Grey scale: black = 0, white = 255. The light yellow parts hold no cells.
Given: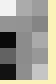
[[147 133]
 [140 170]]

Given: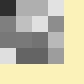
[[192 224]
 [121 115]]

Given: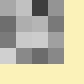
[[174 181]
 [201 204]]

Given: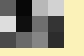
[[ 15 111]
 [106 133]]

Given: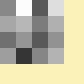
[[183 124]
 [149  89]]

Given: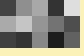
[[197 149]
 [ 52 136]]

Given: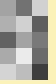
[[209  94]
 [163 121]]

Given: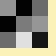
[[123 150]
 [224  22]]

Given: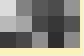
[[165  71]
 [ 73 142]]
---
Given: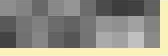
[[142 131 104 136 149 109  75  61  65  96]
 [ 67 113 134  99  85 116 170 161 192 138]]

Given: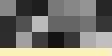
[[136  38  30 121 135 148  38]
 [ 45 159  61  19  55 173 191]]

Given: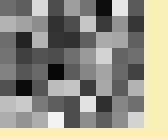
[[108  96 218  77 156 115  14 231  89]
 [110  36 178  52  49  97 171 166  98]
 [130  86 105   6  93 134 163 105  67]
 [190 201 122  96  77 224  47 136 112]]

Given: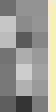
[[112 146 146]
 [188  90 136]
 [118 205 161]
 [ 96  52 124]]

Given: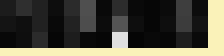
[[ 28  47  33  13  43  79   9  44   9   6  11  62  12]
 [  8  14  43   6  29   9   6 223   5   9   7  30  10]]

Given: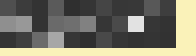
[[ 79  60  51  90  47  53  69  55  56  88  62]
 [ 52  63 107 167  54  47  73  54  50  52  50]]

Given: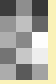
[[ 60 142  55]
 [174 136 253]
 [172  90 162]]

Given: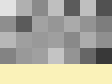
[[226 176 138 191  91 191  81]
 [183 159 153 159 137 172 143]]
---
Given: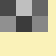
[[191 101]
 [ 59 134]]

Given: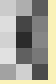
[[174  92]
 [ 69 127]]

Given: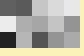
[[ 91 198]
 [174 165]]

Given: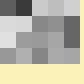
[[ 59 201]
 [215 136]]

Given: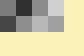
[[ 49 139]
 [141 183]]

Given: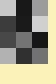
[[ 24 155]
 [ 27 208]]
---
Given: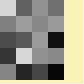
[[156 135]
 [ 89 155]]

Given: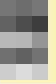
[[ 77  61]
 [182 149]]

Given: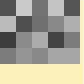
[[ 79 112]
 [139 171]]

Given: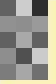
[[142 153]
 [169  97]]

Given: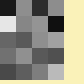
[[134 148]
 [ 89 143]]

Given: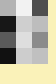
[[207 189]
 [222 139]]

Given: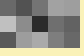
[[140  43]
 [157 170]]

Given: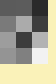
[[171  61]
 [ 60 179]]

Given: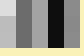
[[108 163]
 [108 163]]
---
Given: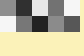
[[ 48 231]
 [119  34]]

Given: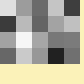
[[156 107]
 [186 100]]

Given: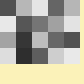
[[183 229]
 [ 86 117]]

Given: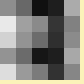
[[104  16]
 [160 138]]

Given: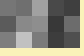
[[111 161]
 [137 142]]

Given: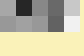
[[ 38 136]
 [161 152]]
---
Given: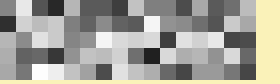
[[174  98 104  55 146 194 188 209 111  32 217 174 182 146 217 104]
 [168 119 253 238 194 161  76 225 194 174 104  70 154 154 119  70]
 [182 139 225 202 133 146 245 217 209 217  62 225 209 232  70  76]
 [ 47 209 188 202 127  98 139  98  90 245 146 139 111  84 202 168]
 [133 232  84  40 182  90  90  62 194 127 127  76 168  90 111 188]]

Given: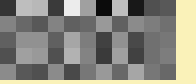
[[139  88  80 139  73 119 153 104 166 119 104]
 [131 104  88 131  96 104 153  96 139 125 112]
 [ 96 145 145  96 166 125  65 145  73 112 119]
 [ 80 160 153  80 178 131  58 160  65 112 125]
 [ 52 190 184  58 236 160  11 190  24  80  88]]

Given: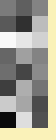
[[ 89  48 188]
 [110  69 139]
 [123  95 131]
 [102 160 131]
 [203 166  75]
 [ 62 174 116]
 [ 11 222  81]
 [249 230 209]]

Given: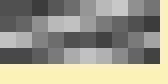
[[ 72  72  93 122 171 193 177 138 101  66]
 [ 80  80  60  87 109 150 185 200 144 116]
 [ 87 101 144 185 193 156 122 101  80  60]
 [193 177 130 109  80  87  66  93 122 163]]

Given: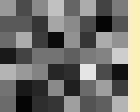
[[107   5  46  53 159  83  95 180]
 [115  25  38 138  31 107 159  60]
 [ 25  67 115 115  95 123 131 205]
 [153  75 138 193 101 172  67 123]
 [ 89  89  53 166 138  75   5  83]
 [180 153 131  38  46 229  75  17]
 [107 172  60  11 146  53 172 146]]

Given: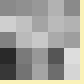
[[ 55 115 164 109 213]
 [ 41 122 152  85 221]
 [138 144 152 178 138]
 [130 186 200 170 158]
 [207 193 164 186 178]]

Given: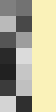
[[212  47]
 [186  72]
 [127 114]
 [ 85 157]
 [ 59 192]
 [ 33 198]
 [ 41 219]]

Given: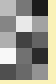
[[175  66  99]
 [ 79 105 147]
 [248 113  42]
 [188 119  27]
 [133 233 162]]

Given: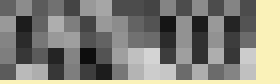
[[153  28  99 174 126  68 153 140  99  83  21 146  28 153  36  83]
 [132  43 119 153 159  83  99 146 113 107  43 146  49 146  61 107]
 [126  55  91  36 132  13  83 159 192 212  61 159  49 174  55 204]
 [ 99 140  91 113  68 153 166  76  76  68 132  76 140  76 132  76]
 [ 91 186 174  55 126  61  28 119 180 204 198 107 174 107 132 192]]
